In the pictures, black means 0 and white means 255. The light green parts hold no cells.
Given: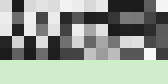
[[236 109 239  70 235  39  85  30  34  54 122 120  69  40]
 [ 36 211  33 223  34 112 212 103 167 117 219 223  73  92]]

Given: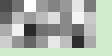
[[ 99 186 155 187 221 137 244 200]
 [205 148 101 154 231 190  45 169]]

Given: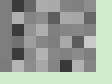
[[125 175 132 141  93 168 166 102]
 [125 113 158 134 126 168  92 200]
 [124 180 140 167 133  56 177 132]]

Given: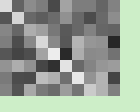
[[ 85 213 104  93 107 145 104  76 105 141]
 [126  77 136 216 137  87 180 150 146  39]
 [147 173 145  70  48 227 105 132 150 156]
 [130  83 168 121 107 156 116 202 178 127]]

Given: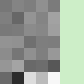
[[127 103 148 132 162]
 [147 145 112 126 125]
 [150 164 105 109  87]]

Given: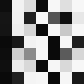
[[ 21 241  32 247  84  15 231]
 [ 10  24 242 246  10 246  30]
 [ 15 235 216  11 246 217 247]]

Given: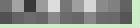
[[ 81 100 108 103 137 107 102 135 107 105  85]]

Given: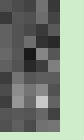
[[ 58  85  81 109  68]
 [ 97  83 109  50  41]
 [ 96  83  41  62 127]
 [ 76 140 117 138  82]
 [ 85  89  85 103  65]]
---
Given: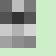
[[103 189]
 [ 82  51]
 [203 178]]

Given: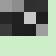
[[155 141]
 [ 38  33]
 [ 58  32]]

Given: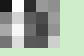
[[ 22 253]
 [130 210]
 [169 246]]

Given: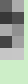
[[ 99 172]
 [ 55  77]
 [172 144]]

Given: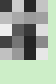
[[ 57 204]
 [189 169]
 [238  89]]

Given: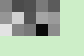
[[131  75]
 [150 208]
 [227 132]]
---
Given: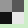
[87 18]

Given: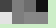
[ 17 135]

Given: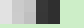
[47 55]

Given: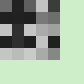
[ 60 121 197  46 197]

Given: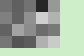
[152 207 140  84]

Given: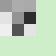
[170 148 239]
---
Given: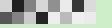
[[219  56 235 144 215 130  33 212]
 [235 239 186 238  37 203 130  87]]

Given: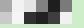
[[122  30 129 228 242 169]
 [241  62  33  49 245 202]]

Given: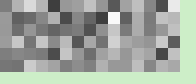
[[234  77 134 191 162  88 149 193 159 152  62 181 218 179 125]
 [184 193 122 173  96 249  63 101 135  75 177 135 107  97 154]
 [192 151 124 172 122 198 144  81 124 116 100 119 149 110 153]
 [ 92 201 149 157 168 209 114 167  86 186 138 197 117 199 156]
 [193  71 165 177 151 182 161 110 150 197  76 123 130 135 126]
 [168 179 135 190 152 152 177 128 141 127 163 178 203 115 118]]

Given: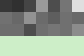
[[223 117  77 154  69  48  55]
 [105 112  94 107 146 104 113]
 [140 112 118 111  77 109 109]]

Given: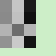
[[ 26 197 140]
 [ 16 193 138]
 [181 109 179]
 [ 20 202 146]]

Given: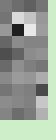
[[116  96 109 122]
 [152 195 218 116]
 [157 232  31 152]
 [132 132 140 102]
 [146 140  99  78]
 [118 127 143 106]
 [172 150 155 137]
 [ 74 127 132 117]
 [199 129 135 140]
 [177 123 109 132]]

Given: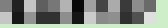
[[106 141  58 171  68 160   9 179 119  95 196  33 127]
 [223  81  48 143 138 203  21 142  49  49 147  24 198]]
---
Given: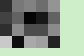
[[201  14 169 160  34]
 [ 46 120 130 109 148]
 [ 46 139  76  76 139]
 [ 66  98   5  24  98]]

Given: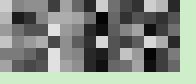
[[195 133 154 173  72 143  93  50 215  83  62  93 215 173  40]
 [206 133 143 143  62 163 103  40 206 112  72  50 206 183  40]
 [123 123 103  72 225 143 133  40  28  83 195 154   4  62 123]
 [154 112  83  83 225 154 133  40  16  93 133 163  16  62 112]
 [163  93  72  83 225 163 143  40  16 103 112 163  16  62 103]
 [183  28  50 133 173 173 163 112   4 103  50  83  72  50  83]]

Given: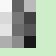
[[248  98 186]
 [228 109  86]
 [217 120  66]
 [174 140  24]]

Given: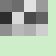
[[119 108 225 154]
 [142 184 175 206]
 [ 45 216  74  98]]

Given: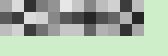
[[ 90  60 219 209 135  90  69  38  80 101 178  38]
 [189 209  60 113 157 198 198 101 178 167  50 167]
 [167 219  50 124 147 231 198 135 189 209  60 189]]

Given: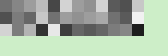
[[211 124 179  51 232  61 102  90 102 124 134  29]
 [113 134 157 188  71 211 157 145 211  90  80 199]
 [ 80 124 102 199 113 157 145 157 169 113  90 241]]
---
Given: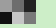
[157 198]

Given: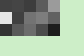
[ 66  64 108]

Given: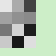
[230 144  29]

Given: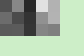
[81 75 53]

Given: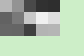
[183 121  63]

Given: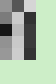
[148 202  59]

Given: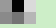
[153 116]

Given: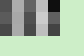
[ 81 168  73]

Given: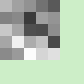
[186 137  79 193 224]
